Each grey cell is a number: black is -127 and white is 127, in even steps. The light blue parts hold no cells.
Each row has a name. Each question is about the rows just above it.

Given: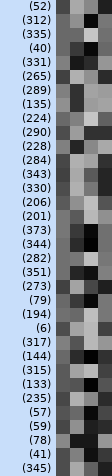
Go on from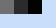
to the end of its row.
[-15]
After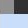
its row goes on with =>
[28 35]
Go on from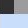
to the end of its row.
[35]

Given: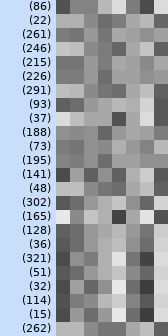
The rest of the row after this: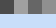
[104 -18 -66  91]
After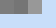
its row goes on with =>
[-10  40  32  16  32]

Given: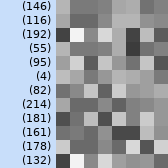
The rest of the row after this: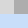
[-60  61 -35]
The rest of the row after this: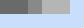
[17  9]
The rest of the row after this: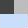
[-35]
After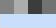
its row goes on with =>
[1]
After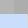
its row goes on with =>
[31 -5]
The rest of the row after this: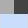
[ 61 -35]

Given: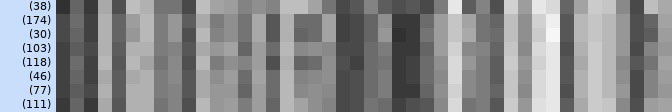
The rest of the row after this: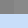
[ 15 -54 -48 -19  -3 -70 -62 -19   9  89   9  -3 -34  69  15  89 103 -40
  49  75  56  15 -54   3  29]
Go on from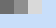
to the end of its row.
[ 23  -3 -34  75  23  81 103 -40  41  75  56   9 -40 -11  35]
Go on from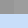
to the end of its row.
[ -3  29 -26  56  35  15   3 -54 -48 -11 -19 -62 -48 -40   9  89 -11  -3
 -40  75  23  95 103 -34  41  75  69   9 -48  29  35]
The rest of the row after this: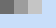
[ 35 -11 -26  62  15  81 111 -40  56  69  56  23 -48 -26  35]
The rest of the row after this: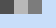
[ 15   3  29 -48  49 -26 -19  15 -48 -62 -19 -11 -70 -62 -19  15  89  23
  -3 -34  75  23  81 103 -40  41  75  56   9 -40 -11  35]
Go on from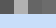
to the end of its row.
[ 35 -62 -54 -26  23 -78 -70 -11  29  69  41 -11 -19  62  15  75 118 -40
  56  69  56  23 -48 -34  29]

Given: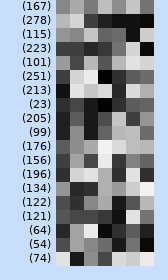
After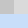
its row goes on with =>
[-87  90  48]
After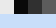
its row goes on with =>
[-95]
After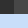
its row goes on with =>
[-102 -125  -79  -35  -27]
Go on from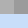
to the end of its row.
[ 77 114]

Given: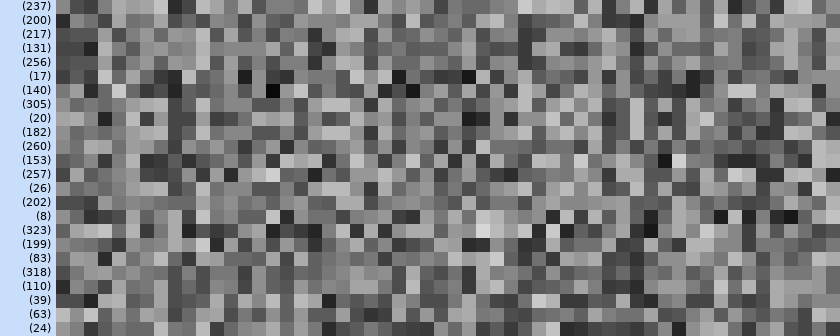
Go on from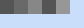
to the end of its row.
[ -69   58   36   51  -76  -14   66   15  -63   -1   66  -30   36  -76
   29  -69   43  -22  -50   58   51   -7   73  -14   15   51    7  -36
 -103   79   -1   -7  -63  -83  -83  -63   -1  -42  -76   58   51]
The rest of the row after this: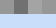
[-57 -22  29  36 -50  -7 -42  15 -30  23 -36 -36  29 -50 -76 -63  36 -42
  23 -42  36  43  -7  -1 -50 -57 -22 -14  -1 -30  36  -1 -14 -14  36 -50
 -42  -1  29 -36  23 -22 -42  -7 -22 -57  58  36]
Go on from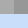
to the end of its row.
[-14   7   7]
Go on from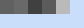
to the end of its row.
[43]
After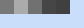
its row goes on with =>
[-14  73  51 -69 -69 -36 -42  43 -69 -83  -7   7 -57 -57  36 -42 -63 -50
  43  23 -14   7   7]

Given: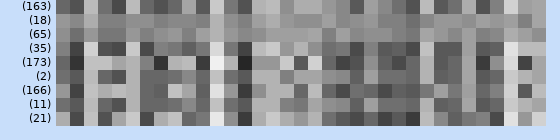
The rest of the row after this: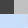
[ 45  59  51 -24 -31  65  37 -31  97  23 -68  15  51  51 -24  59 -24 -53
 -16 -24 -53 -31 -38  -8  31  -8  31 -24   0  81 -38  59]
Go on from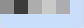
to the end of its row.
[ 23  51 -16 -38 -53 -24 -60 -38 -68  59   8 -31  -8   0 -53  97  23  81]
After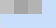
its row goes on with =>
[  0 -75  51  59 -68 112  51 -89  23  23  73 -38  81 -24 -60 -45  15 -31
 -53 -24  51 -38 -24  37 -68  15  89 -60  37]
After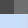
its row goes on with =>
[-24 -53 -31 -38  -8  31  -8  31 -24   0  81 -38  59]

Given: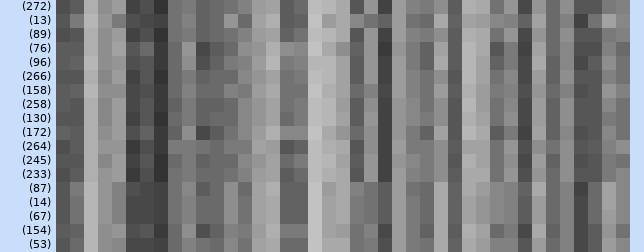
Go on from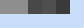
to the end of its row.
[-21   1 -21 -21   1  -5  28  41 -13 -13  66  47  34 -21   1 -55  28   1
 -13  28 -35  47  28  -5   1 -48  21 -21   1 -48 -41  21   1]
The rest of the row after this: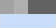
[ 66  28  41   1 -13 -35  28 -13 -21  41 -29  41  28   7   1 -29  41 -21
   1 -61 -21  34   7]
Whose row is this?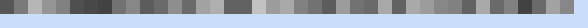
(87)
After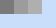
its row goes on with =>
[ -5  -5  66  34  28 -13   1 -55  28  -5 -29  41 -35  47  34 -21  -5 -55
  41 -29   1 -55 -35  21 -13]

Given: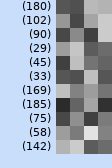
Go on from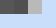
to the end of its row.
[51]
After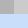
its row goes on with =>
[-35 -19]
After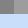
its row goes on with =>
[-11]
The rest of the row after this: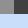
[-4]
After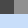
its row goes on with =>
[-63  -4]

